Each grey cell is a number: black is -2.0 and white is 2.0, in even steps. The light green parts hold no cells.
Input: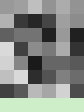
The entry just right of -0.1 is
0.7
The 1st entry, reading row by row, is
0.4
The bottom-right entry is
-0.8
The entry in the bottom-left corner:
-1.0
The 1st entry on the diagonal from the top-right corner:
0.3
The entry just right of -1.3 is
-0.7
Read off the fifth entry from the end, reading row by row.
-0.6
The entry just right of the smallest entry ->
-0.4
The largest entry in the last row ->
1.3
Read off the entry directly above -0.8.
-0.3
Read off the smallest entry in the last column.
-1.5
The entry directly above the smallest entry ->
0.2

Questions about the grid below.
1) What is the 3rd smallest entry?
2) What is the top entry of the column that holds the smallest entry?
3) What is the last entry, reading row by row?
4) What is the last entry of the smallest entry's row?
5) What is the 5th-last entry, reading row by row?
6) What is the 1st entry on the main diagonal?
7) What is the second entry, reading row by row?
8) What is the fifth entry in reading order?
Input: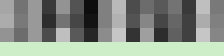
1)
-1.4
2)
-1.8
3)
0.1
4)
-0.1
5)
-1.3
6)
0.6
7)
-0.2
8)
0.3

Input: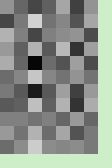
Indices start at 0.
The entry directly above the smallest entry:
0.8
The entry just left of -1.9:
-0.4
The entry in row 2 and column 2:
-0.9
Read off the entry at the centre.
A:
0.1
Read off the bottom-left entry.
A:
-0.3
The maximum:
1.3
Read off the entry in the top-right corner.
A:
0.3
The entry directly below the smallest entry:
1.1
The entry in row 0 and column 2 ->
-0.9
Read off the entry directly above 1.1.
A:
-1.9
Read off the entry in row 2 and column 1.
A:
0.0
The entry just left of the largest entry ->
-0.1
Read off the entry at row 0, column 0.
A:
0.3
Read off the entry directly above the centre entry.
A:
-0.3
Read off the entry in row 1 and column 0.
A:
-0.9
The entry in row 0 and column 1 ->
-0.4
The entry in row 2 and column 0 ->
0.8
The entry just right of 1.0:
-0.5
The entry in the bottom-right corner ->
-0.1
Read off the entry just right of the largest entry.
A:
-0.2
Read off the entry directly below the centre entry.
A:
-0.6

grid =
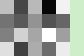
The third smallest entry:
-0.9
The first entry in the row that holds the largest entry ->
0.0
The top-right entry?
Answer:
1.8
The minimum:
-1.9
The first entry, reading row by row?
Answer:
1.0
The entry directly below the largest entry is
-0.3

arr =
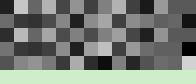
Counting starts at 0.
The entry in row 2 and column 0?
-1.3
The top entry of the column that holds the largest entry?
-0.6
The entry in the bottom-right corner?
1.3
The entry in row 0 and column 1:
1.1
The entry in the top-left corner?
-1.5
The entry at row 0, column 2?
-0.4
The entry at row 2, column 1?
0.9
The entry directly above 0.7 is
-1.5
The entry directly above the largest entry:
-2.0
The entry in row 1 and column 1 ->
-1.1
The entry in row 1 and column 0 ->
-0.3
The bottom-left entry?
-0.7

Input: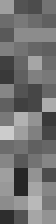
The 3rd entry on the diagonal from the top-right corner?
0.2
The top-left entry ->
0.5
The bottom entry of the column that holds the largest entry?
-1.3
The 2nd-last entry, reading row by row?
0.6
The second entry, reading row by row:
-0.7
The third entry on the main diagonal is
0.2
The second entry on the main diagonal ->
-0.1
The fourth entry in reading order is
-0.2
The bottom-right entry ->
0.3
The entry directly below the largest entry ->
-0.3
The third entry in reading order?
-0.8
